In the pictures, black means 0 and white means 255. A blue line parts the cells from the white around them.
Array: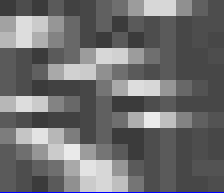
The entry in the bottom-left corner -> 90
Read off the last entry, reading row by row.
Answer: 77
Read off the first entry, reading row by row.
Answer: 59
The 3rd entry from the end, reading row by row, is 71
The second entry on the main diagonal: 221
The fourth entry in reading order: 90
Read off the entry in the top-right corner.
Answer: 77
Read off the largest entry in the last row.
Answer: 215
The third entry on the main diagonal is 175
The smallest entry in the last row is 59
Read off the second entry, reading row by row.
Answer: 77

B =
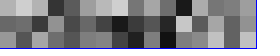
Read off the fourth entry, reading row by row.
52
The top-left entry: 179
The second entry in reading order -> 207
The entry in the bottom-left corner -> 152
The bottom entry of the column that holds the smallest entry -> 17
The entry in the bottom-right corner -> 193
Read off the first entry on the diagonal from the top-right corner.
158
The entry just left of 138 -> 126
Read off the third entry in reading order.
179
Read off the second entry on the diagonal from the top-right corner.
98

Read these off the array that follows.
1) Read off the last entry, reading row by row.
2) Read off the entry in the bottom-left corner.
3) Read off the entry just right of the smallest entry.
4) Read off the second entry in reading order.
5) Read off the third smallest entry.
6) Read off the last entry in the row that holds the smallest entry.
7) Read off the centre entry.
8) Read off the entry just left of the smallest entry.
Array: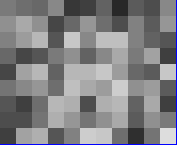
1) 221
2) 63
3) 91
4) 110
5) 55
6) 136
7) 183
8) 98

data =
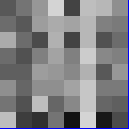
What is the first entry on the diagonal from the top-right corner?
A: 143
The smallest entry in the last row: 18
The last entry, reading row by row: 75
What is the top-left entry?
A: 88
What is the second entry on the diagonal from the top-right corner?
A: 128
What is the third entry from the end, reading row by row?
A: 212
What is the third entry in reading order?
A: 151
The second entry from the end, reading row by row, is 24
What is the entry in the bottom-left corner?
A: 190
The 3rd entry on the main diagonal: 75
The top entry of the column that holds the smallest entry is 67

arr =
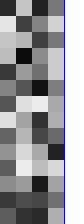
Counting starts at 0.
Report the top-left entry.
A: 42
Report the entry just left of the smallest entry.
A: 189
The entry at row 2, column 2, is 64
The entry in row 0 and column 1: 197
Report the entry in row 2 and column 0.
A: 197
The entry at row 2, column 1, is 182
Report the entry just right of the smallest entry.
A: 140
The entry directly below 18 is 236
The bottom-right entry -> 175
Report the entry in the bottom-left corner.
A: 93
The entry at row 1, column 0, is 229
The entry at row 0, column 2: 34
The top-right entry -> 120
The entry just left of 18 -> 85
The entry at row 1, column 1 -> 64

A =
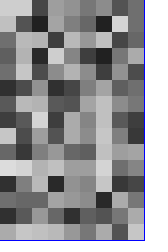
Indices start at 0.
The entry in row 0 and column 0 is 206
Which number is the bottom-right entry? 198
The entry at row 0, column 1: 206
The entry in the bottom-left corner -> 171
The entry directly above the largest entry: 103
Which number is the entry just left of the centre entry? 62
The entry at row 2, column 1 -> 185
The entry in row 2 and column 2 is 179
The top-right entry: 111
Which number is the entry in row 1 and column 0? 192
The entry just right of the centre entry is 133
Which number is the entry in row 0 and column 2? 70
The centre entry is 171
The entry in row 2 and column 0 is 111
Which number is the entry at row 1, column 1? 83
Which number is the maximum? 220

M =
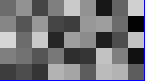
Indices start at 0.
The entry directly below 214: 127
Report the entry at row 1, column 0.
134
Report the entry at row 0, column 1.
146
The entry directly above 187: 194
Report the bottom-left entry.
61
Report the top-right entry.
208
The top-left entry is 108
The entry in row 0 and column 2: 69
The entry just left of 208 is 100
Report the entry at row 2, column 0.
214
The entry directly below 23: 158
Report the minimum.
3
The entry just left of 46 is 120

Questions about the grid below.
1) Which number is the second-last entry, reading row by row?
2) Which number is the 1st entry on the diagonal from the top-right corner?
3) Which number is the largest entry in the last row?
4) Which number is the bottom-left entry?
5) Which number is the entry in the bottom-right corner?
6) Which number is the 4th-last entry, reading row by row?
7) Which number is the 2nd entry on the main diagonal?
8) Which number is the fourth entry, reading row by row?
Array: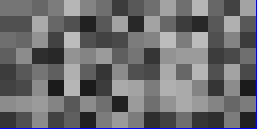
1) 124
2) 163
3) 155
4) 53
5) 33
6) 53
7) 80
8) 124

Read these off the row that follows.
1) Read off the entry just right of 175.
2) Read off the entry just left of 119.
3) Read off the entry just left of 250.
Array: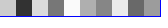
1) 134
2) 219
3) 119
